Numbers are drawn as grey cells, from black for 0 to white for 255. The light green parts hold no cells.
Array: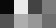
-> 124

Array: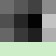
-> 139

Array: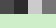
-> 117

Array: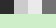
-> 114

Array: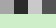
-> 83

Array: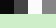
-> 133

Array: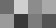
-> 169

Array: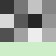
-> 133

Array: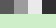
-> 48
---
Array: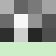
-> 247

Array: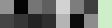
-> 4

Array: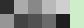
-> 171

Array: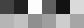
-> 33

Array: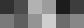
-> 76

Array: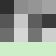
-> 200

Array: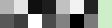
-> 228

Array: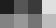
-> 86

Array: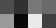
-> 49
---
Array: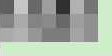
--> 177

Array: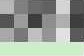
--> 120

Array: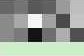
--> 123

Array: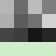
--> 61

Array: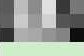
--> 174

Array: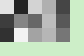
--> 242

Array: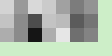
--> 139

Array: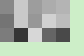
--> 53

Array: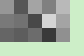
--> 93

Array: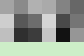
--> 47
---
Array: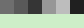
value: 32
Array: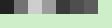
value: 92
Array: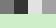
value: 162
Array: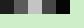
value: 5
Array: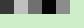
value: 140
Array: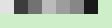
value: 26
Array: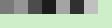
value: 192
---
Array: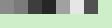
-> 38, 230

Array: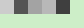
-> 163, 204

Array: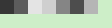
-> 207, 228

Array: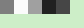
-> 160, 251

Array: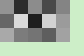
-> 30, 218

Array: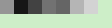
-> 114, 211

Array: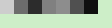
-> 128, 205
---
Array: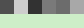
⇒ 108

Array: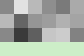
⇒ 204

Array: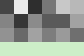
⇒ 154

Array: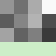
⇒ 127

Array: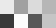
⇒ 88

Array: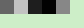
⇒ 2

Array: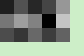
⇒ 61
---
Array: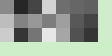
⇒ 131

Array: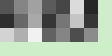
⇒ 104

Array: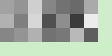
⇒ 127

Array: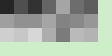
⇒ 145

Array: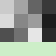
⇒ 135

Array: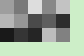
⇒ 150
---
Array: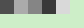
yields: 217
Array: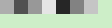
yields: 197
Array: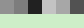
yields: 82
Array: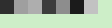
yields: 194
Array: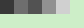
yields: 208
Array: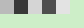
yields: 227
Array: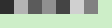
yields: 129
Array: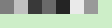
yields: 153
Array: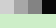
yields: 8
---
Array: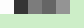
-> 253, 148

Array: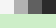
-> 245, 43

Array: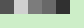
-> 82, 48

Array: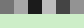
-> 117, 147

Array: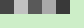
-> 69, 57

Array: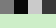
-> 122, 56

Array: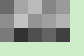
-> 106, 64

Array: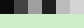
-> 11, 212

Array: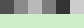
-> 79, 205

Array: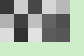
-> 56, 86
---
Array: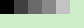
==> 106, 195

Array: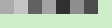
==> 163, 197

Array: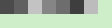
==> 133, 195

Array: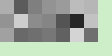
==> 133, 212

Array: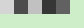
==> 193, 213

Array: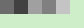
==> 160, 196

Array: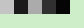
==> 171, 196
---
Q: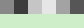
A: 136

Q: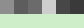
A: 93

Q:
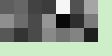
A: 46

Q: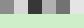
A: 140

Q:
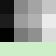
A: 29

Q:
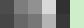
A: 70
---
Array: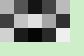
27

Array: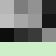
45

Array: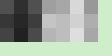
33

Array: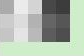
228

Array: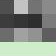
161

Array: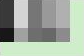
161

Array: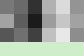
112

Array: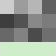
130
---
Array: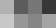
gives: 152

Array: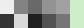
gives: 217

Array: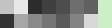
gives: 166

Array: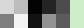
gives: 243

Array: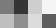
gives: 143

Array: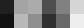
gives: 185

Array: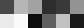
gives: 250

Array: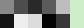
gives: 238

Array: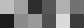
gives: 140
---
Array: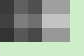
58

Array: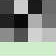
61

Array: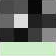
74

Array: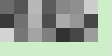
107

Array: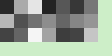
41

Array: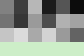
129
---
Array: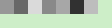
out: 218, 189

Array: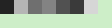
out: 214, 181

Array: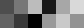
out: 217, 201

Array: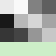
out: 249, 234

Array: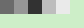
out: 234, 189

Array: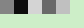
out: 212, 192

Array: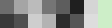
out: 221, 213

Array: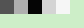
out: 246, 212
